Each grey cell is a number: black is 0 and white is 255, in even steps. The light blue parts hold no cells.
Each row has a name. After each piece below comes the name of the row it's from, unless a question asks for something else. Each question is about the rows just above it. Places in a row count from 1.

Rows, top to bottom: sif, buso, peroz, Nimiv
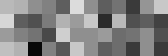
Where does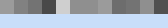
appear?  peroz
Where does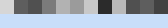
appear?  buso
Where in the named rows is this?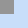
sif, 11
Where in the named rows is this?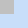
Nimiv, 1
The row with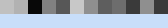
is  Nimiv
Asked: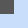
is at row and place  Nimiv, 5
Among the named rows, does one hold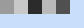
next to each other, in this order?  yes

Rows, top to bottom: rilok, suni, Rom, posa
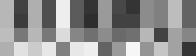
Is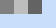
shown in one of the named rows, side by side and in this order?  yes
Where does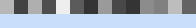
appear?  rilok
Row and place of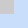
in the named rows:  posa, 3
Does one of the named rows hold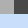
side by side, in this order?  no
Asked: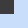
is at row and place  suni, 2

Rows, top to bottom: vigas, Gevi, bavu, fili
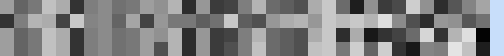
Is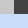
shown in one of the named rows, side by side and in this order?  no
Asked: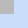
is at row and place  Gevi, 25
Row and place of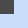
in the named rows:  vigas, 29

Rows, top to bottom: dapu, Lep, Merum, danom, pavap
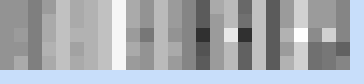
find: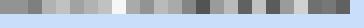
danom
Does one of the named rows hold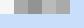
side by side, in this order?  yes
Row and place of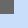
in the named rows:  dapu, 18
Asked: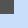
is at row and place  danom, 15
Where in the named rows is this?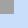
danom, 6
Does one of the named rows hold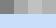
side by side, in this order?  yes
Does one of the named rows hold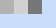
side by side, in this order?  no

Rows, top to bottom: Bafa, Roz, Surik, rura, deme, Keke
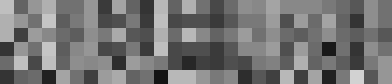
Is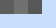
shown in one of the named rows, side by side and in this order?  yes
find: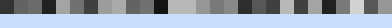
Keke
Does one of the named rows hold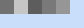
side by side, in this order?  yes
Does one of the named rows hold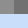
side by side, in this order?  yes
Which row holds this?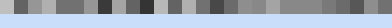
Bafa
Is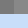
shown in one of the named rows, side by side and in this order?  yes
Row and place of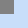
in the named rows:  deme, 20

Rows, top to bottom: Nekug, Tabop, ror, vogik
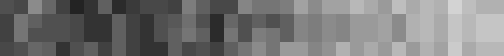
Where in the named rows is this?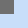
Tabop, 14
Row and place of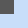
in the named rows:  Tabop, 13
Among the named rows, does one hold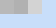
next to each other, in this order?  yes
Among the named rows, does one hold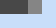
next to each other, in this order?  yes
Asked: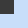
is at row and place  Nekug, 10
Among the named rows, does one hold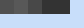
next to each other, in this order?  no
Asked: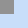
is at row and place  vogik, 24

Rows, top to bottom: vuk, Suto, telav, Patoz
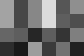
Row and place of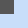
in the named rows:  vuk, 5
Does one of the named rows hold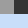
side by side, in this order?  no

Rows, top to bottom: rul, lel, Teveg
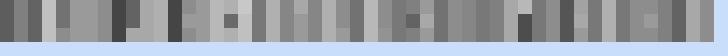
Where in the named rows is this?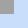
rul, 42
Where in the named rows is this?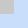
rul, 18
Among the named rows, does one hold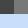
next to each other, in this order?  no
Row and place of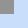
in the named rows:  Teveg, 28

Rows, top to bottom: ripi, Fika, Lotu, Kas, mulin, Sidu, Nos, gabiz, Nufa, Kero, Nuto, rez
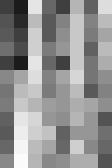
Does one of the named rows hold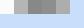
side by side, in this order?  yes
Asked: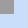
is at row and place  gabiz, 4
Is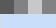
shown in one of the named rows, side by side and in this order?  yes
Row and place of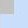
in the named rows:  Kero, 4

